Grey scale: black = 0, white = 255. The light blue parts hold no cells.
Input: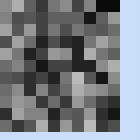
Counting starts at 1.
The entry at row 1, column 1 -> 139
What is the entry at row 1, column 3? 96
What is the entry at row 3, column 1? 161
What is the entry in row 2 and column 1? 130
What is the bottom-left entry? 108
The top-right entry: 11
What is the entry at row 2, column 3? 87
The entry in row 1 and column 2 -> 173
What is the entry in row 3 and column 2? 87
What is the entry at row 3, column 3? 151
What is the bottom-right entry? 78

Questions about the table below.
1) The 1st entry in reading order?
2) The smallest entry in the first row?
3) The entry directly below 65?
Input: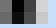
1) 114
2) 2
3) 75

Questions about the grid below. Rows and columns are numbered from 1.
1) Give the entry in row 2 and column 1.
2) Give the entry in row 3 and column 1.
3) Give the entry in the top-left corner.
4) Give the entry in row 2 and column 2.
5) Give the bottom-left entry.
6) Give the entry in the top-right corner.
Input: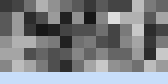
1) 89
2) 89
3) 56
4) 155
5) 134
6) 101

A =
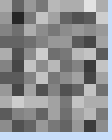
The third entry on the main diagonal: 173
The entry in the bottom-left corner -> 140
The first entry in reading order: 173
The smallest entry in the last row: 59
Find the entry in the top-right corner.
173
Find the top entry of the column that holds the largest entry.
226
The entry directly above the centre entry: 111
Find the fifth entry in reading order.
184
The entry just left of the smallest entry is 152
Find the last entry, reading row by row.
140
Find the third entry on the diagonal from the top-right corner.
152
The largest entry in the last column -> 205
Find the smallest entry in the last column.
91
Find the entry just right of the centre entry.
111
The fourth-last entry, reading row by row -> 100
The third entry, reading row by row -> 152
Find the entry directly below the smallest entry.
111
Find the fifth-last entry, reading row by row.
120
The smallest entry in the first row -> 100
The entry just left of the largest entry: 173
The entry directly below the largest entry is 91
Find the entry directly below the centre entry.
120
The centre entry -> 184

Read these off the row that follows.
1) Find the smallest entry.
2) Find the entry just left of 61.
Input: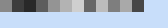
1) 41
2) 136

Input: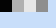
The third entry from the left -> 230
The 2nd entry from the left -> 176
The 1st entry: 3

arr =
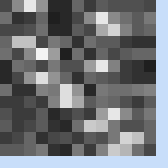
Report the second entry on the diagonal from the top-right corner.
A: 91
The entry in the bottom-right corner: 71
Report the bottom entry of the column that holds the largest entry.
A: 120
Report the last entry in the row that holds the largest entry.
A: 102
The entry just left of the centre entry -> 102
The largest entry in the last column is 129
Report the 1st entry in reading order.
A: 71
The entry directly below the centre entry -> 147
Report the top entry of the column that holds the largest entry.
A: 147
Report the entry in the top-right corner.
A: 71
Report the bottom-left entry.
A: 91
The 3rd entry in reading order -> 231
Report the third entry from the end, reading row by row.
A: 181
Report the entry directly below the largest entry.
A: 71
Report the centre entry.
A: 49
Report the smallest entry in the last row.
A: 40
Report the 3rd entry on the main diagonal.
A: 80

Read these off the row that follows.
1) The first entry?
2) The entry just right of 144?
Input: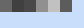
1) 103
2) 193

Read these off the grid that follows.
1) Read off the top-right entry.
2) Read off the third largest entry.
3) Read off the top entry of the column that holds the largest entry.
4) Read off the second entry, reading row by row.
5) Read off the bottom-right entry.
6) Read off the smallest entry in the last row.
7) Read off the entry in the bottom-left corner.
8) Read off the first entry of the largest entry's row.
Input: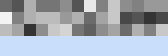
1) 153
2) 212
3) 107
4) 84
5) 200
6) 52
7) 188
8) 243

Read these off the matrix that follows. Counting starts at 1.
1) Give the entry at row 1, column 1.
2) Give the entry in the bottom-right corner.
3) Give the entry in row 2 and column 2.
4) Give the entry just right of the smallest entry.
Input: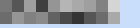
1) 119
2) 169
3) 149
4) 86

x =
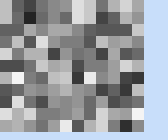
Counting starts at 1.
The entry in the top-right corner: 168
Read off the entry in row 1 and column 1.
191
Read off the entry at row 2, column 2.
106
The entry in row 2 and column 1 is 191
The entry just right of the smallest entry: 106
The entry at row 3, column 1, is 97
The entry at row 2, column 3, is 36
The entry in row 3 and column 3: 168
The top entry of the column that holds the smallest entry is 68
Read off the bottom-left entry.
168
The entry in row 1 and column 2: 97
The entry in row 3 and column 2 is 97
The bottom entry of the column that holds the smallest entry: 148
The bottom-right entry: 137

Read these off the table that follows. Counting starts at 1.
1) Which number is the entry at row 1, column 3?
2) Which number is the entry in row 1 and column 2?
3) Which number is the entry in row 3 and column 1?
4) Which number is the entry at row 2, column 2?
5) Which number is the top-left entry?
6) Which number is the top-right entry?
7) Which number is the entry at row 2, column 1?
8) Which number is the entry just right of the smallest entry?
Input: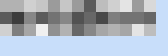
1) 208
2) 178
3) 208
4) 60
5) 178
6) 217
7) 91
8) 135

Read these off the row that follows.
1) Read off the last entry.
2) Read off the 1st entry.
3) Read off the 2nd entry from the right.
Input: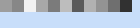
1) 49
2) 157
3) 111

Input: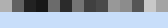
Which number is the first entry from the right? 164
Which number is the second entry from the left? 97
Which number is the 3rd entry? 34

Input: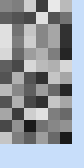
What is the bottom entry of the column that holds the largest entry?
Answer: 105
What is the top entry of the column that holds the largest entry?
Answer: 233
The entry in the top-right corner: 186
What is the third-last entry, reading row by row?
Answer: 157
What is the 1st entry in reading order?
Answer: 135
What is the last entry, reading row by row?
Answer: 26
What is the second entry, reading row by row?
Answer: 126
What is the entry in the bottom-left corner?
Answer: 197
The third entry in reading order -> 206
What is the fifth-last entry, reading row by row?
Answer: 126
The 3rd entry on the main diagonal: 197
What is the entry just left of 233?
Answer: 60
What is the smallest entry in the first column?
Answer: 72

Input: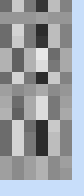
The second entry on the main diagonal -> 150
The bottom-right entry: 150
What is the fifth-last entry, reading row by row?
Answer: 139
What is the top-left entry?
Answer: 108
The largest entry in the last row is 178
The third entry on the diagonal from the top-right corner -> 44
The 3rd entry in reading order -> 120
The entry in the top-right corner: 130
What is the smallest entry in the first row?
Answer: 54
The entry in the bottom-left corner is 159
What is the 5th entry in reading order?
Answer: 189
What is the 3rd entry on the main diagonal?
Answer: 120
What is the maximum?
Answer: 232
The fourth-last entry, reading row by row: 159
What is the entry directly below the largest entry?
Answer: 220
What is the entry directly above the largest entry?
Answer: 54
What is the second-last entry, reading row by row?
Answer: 139
